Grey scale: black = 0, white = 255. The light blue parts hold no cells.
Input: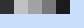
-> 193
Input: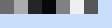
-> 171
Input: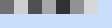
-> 206
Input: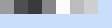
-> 79
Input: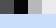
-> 6
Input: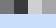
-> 58
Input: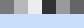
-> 184
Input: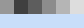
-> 63
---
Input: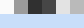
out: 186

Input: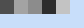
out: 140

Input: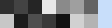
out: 199

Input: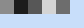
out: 109

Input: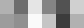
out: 208

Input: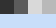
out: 91

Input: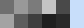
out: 153

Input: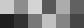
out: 193

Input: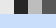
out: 87

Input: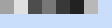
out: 162
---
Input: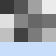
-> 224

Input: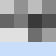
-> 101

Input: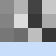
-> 131

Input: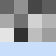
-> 169

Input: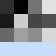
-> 25

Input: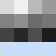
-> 130
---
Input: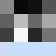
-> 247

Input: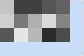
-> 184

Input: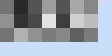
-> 135

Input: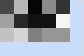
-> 128

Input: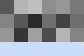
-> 76

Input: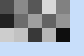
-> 56
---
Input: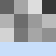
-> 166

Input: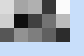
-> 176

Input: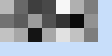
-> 247

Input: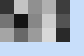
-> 144

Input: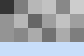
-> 194

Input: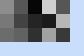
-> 6

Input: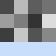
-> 186

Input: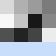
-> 176
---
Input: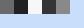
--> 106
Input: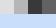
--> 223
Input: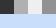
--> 51
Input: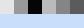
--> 229
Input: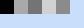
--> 2
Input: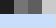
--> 30
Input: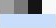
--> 162
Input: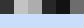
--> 51
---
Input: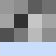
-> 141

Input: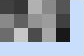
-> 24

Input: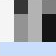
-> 21

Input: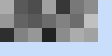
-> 161

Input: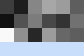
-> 94

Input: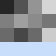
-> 204
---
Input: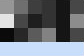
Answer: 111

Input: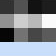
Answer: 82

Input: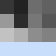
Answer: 34

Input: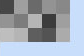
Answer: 159

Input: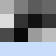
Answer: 124

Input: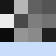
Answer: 182

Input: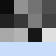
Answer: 146

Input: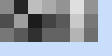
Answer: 37
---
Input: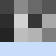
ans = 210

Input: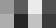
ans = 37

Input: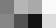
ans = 82

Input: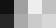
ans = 171

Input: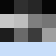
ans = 190

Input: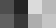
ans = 57

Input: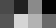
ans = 213

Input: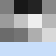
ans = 195
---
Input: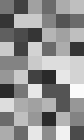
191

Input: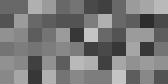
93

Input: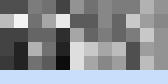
147

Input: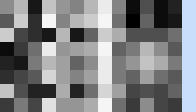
111

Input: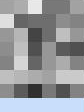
151

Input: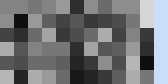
57
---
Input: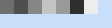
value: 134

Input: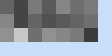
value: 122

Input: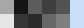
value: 93

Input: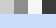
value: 246

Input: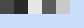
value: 230

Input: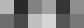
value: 130
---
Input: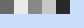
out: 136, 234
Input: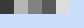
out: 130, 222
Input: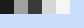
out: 58, 246
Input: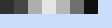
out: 229, 229
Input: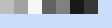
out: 99, 247
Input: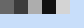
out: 173, 212
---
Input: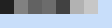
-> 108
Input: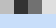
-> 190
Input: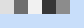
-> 110
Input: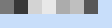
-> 232
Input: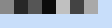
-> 11
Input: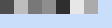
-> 142
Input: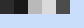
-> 24
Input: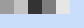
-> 195
